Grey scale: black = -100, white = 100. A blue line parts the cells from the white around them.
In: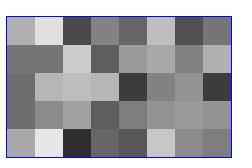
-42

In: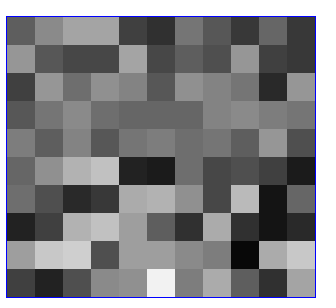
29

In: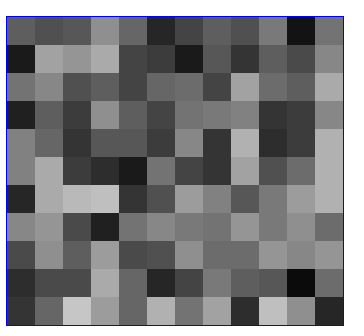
-32

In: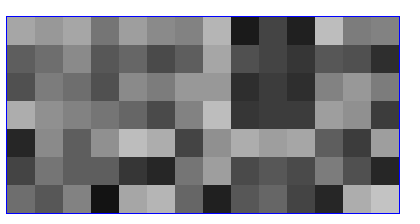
30

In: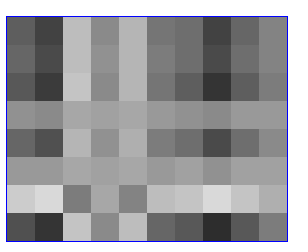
48

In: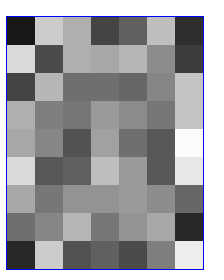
37

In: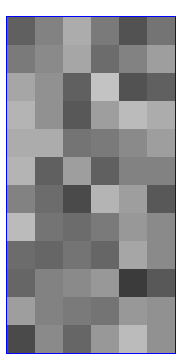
35

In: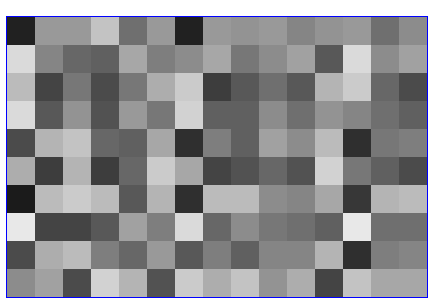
20

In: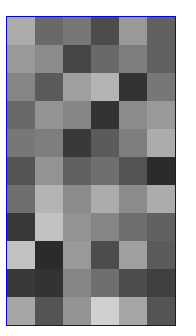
-7
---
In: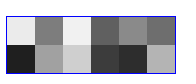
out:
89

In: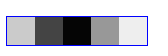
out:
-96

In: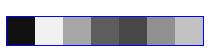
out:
30

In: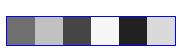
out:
-46

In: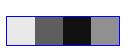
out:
-87

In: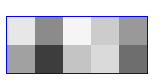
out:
92
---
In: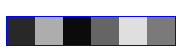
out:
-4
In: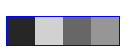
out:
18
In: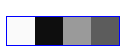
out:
-28
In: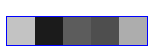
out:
36
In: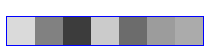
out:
34
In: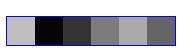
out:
-21
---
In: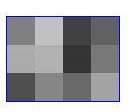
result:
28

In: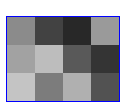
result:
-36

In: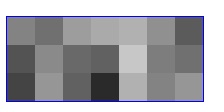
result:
18

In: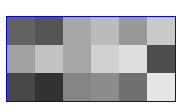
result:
80

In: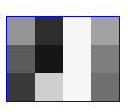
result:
-13

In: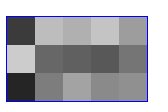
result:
13

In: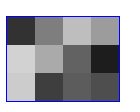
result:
-39
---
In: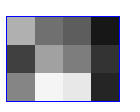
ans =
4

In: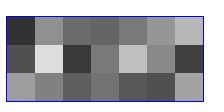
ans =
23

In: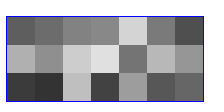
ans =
-54

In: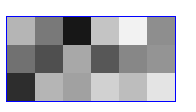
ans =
-65

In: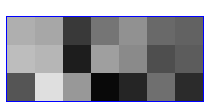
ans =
-33

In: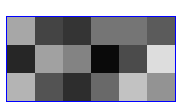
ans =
41

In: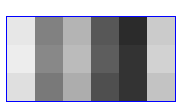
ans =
75

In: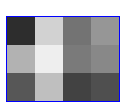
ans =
-32

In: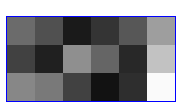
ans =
6
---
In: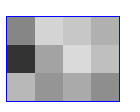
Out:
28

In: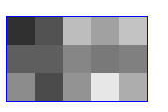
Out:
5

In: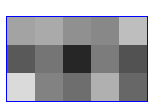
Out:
-70

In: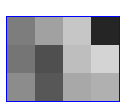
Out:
-38

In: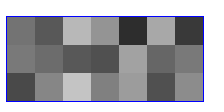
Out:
27

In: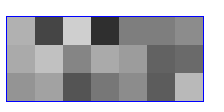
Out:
22

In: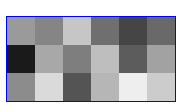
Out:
49

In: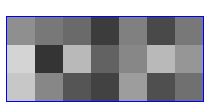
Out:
6
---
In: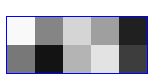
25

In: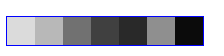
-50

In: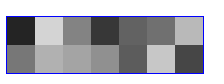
-57

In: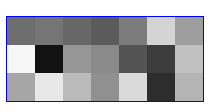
-29

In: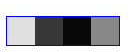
7

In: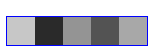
-35

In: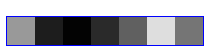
-67

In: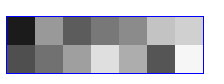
-6

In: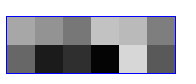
52
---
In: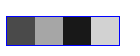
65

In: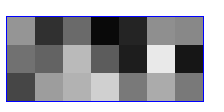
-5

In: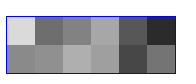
-9

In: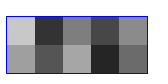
-16

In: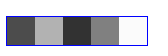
97

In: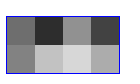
35

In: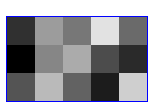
62

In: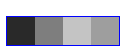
24

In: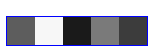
-53

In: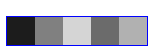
39
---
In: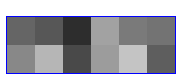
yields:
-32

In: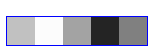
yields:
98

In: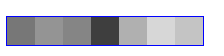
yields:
16

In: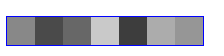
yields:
-42

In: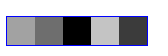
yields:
-14

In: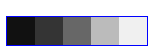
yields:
-59
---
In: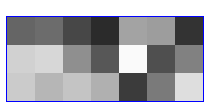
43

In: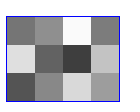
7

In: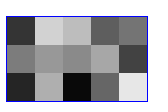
37

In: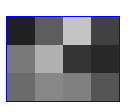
6

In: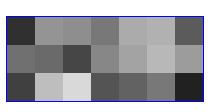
49

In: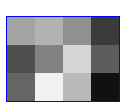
89

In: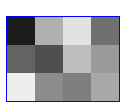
10
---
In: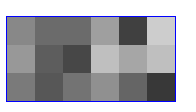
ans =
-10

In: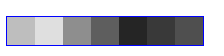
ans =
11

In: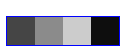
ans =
60

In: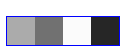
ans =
97

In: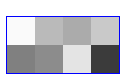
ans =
79

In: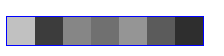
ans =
5

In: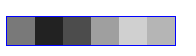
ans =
-40

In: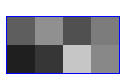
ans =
55
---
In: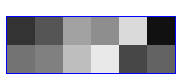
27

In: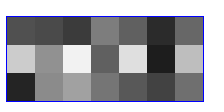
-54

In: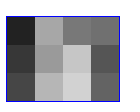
-6

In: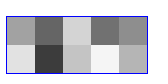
66

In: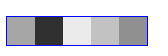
84

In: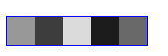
72
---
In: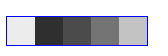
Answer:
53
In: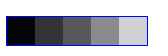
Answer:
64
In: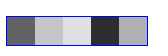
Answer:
38
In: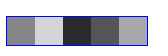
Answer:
32
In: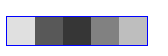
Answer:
49
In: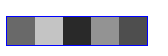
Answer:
-39
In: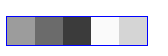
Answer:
67
